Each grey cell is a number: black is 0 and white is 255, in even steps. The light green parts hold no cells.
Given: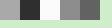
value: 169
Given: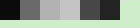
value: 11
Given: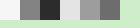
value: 246
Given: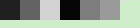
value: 32
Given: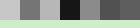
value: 199
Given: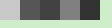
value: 200
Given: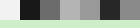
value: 242
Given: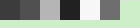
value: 60
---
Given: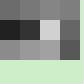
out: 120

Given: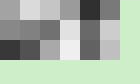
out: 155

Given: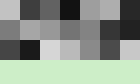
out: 158

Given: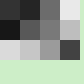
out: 37

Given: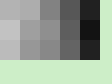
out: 130

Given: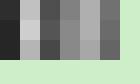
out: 129
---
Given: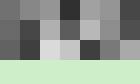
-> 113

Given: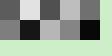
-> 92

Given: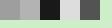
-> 158

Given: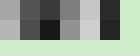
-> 166

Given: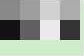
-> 137

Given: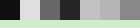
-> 15

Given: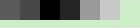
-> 90

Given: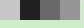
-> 198

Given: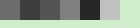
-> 108
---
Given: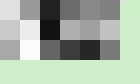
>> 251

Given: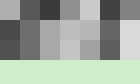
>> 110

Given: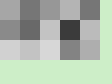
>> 195

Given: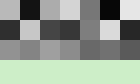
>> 132

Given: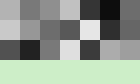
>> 34

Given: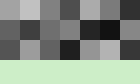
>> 156

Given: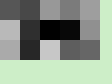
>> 39
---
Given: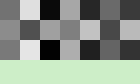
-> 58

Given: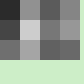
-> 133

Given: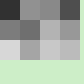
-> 78

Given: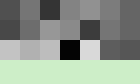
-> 101

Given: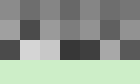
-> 118

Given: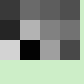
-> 79
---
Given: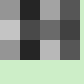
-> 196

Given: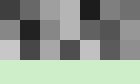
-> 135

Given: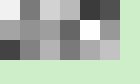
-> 164

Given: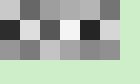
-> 45

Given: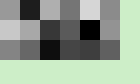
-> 200

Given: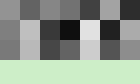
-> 127

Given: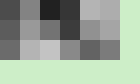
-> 92

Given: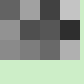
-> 146

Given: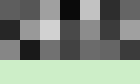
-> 38
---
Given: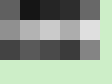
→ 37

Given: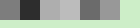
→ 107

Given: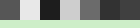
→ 50

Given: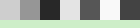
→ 67

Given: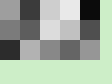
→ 44

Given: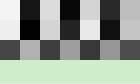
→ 8

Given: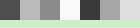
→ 78

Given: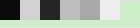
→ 37

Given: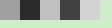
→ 65

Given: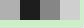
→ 134
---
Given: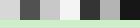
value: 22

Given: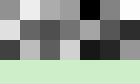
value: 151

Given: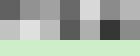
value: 139

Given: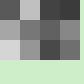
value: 111

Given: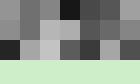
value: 80

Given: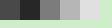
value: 224

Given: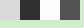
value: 83

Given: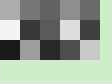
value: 200

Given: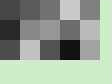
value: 164

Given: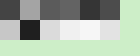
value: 227
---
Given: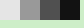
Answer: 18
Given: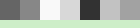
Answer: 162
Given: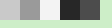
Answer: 76
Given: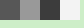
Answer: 243
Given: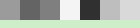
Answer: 217
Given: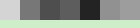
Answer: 157
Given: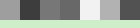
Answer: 82
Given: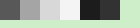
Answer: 50
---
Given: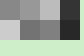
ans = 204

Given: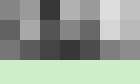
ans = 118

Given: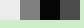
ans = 236

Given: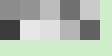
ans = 59

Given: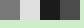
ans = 121

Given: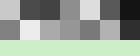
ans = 129

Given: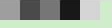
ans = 158
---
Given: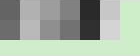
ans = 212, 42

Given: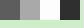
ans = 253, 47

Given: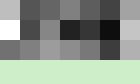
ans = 255, 14

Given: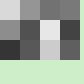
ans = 231, 53

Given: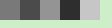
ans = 198, 46

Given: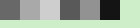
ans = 206, 20
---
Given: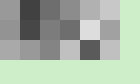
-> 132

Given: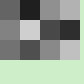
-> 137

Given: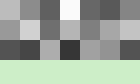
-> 173

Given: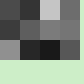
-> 25

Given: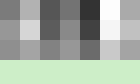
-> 130

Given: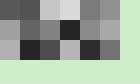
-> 76
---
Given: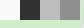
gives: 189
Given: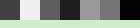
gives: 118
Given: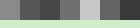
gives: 100
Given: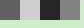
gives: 38
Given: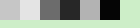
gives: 179
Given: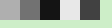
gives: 232
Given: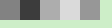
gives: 218
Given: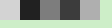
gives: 60
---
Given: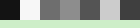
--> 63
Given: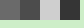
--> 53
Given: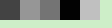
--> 192
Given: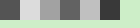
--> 57
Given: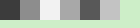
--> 195
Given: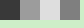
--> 127
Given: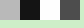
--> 77
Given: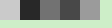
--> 155
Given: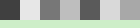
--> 168
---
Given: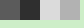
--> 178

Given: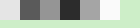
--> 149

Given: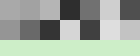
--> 64

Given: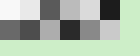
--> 77

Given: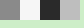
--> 190

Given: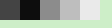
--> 140
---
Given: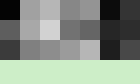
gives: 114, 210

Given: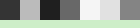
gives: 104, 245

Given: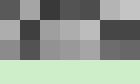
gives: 173, 196

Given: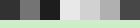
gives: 232, 232

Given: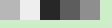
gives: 39, 238

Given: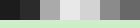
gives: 232, 232

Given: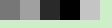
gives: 41, 196

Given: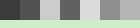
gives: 97, 220

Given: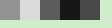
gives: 92, 219
